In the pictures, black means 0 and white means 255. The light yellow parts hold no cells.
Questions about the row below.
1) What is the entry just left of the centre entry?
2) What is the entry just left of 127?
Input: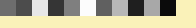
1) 127
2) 53

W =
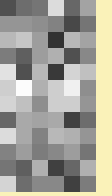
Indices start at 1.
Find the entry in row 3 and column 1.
184
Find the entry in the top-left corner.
80
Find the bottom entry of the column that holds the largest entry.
109
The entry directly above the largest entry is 80
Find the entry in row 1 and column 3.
117
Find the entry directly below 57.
206
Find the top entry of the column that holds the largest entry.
109
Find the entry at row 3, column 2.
198
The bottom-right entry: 124
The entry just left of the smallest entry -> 157
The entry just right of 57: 212
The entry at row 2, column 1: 149
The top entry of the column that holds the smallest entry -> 220
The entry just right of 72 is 117
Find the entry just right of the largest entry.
176
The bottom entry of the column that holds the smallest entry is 136
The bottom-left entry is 212
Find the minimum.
50

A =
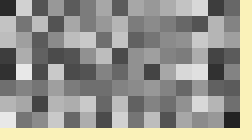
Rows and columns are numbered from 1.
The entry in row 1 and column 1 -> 42
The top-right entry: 103
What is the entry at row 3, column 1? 189
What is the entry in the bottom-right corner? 34
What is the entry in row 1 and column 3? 83
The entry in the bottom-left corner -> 232
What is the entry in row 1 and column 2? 209
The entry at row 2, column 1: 195
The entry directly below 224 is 152
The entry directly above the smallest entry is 111
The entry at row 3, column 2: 159

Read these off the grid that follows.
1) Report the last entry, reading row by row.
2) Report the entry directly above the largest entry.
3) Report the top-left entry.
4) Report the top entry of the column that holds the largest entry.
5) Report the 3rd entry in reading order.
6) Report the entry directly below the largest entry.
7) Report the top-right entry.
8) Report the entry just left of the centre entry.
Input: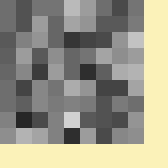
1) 142
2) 129
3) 110
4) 186
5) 116
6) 46
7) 116
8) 156

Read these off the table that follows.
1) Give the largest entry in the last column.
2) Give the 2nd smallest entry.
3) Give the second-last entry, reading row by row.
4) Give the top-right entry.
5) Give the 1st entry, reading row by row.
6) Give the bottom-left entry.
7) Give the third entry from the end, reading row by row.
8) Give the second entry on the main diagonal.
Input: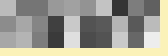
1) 237
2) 58
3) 103
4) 96
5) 187
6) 167
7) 201
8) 167

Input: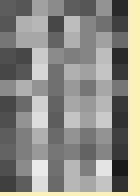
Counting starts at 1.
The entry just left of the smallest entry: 228
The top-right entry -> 41
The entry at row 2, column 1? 85
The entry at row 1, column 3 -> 160
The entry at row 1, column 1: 93
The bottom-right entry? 49
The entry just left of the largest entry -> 139
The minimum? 26
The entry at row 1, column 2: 85
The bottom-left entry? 63
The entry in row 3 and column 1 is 118
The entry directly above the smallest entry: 55
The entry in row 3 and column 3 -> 167
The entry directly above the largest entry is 153
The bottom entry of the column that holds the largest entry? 221
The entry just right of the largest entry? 112
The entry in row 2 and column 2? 175

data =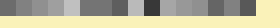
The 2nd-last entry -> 129
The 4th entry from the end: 144
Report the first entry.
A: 108
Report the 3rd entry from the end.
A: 101

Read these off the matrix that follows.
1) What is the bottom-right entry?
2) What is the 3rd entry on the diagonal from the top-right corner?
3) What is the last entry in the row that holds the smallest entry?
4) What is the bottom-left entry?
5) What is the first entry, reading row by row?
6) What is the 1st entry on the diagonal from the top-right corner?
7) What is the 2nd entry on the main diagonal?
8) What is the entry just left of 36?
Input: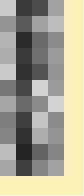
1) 161
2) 43
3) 132
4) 167
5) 203
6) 161
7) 90
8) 188

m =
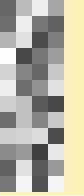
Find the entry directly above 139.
206
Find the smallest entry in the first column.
97
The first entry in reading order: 103
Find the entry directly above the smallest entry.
219
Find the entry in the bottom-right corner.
245
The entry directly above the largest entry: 179
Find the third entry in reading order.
239
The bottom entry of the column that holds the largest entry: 118
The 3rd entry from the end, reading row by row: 245
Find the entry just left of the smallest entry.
152
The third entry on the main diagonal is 77
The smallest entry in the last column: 71
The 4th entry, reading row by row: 166
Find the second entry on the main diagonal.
239

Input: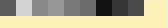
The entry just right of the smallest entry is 54
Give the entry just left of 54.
17
